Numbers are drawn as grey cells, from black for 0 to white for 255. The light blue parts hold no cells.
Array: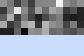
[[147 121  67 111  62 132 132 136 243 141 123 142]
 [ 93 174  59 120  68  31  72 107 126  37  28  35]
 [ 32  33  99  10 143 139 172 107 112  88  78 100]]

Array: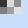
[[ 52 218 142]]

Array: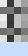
[[231  57 205 161]
 [236  58 192 167]
 [111 124  75 120]]

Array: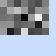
[[162 119  73 121  90  76 125]
 [114 119  84   9 157 240  91]
 [156  28  73 218  68  76  98]]

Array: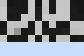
[[194  23  26  24 200  21 198  26 198 198  24  23]
 [200  24  26 200 195  30 201 197 200 198  26  26]
 [ 28 192 149  24  29 197  32  27  29  33 191 193]]

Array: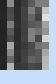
[[ 35 139  43  59  91 125 125]
 [ 38  76  45  66 101  68 223]
 [ 35  89  43  63 128 113 147]
 [ 35 166  46  58  74 113 125]
 [ 37 102  46  66  98  88 182]]
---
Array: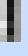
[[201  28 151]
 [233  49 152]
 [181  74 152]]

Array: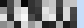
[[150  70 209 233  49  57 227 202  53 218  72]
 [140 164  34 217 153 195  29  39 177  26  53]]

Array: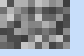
[[113 180 148 117  74 129  80  67  91 113]
 [161 107  68 154 132 134 176 150  60  78]
 [130  76  75  60 134 199 104 162 195  83]]

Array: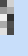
[[153 173]
 [171  80]]

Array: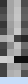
[[ 70 164 194  93]
 [ 54 159 188  78]
 [174 188  63  39]
 [ 61 168 179  82]
 [ 64 163 167 124]]

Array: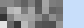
[[ 95 180 191 125 166  92 160  99 107]
 [227 103  56 187 150  89  82  80 148]]

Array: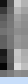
[[ 59 104 182 162]
 [102 119 151 141]
 [ 96 119 153 144]
 [ 25  98 199 172]
 [  5  88 221 190]]
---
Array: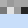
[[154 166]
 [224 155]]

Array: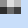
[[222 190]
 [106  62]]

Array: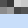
[[ 55 212]
 [155  69]]

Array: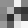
[[143 241]
 [182  67]]

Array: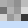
[[163 144]
 [178 153]]

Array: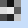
[[ 18 149]
 [235  90]]

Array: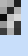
[[168  32]
 [ 41 178]]
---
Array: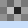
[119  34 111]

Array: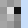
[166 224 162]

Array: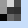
[75 51  5]

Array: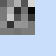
[214 114  84  50 122]

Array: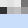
[117 192]

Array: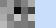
[171 105 196 143]
